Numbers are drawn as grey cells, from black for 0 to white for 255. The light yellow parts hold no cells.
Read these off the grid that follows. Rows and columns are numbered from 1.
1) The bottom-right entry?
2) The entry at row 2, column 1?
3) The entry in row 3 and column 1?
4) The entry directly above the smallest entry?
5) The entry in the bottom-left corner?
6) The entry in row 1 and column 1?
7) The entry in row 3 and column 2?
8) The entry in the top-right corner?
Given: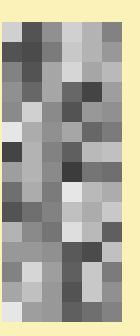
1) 130
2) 83
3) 130
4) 95
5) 230
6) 208
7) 83
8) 130

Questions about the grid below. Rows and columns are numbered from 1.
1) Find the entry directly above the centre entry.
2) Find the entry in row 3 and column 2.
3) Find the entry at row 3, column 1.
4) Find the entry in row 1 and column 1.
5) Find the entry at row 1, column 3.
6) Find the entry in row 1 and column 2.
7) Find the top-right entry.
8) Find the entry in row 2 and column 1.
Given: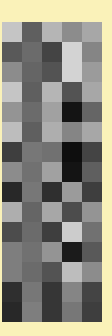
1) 113
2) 101
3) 140
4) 197
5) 181
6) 95
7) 167
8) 89

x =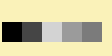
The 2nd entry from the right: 155
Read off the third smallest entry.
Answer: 123
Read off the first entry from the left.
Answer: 1

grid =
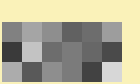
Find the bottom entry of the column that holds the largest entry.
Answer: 215
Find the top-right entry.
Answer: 157
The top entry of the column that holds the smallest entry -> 129
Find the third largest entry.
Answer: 172
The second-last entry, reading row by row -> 66

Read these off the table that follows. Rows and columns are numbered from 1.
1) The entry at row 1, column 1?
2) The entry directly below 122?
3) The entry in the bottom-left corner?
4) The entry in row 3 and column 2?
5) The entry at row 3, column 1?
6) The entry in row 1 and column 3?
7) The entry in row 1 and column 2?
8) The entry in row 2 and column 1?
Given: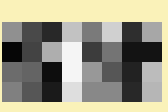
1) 144
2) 60
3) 128
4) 100
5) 108
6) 40
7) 73
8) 6

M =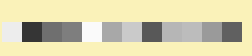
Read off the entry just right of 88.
182
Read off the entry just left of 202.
168

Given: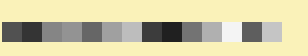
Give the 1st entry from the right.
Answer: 197
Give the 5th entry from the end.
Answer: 115
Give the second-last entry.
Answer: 94
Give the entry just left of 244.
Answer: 176

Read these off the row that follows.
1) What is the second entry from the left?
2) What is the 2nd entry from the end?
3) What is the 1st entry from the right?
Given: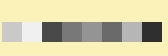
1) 240
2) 182
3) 47

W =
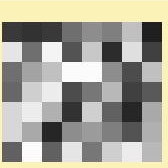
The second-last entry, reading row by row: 236
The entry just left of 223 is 44
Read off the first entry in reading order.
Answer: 57
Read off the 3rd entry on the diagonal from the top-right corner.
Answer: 141
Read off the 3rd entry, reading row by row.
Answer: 57
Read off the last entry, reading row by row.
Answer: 184
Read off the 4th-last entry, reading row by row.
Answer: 119
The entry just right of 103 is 207
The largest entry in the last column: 192
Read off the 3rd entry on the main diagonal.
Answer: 192
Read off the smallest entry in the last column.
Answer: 31
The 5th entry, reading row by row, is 141
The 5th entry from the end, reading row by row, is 229
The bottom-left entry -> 97

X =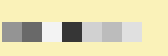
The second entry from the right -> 188
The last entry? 224
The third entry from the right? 209
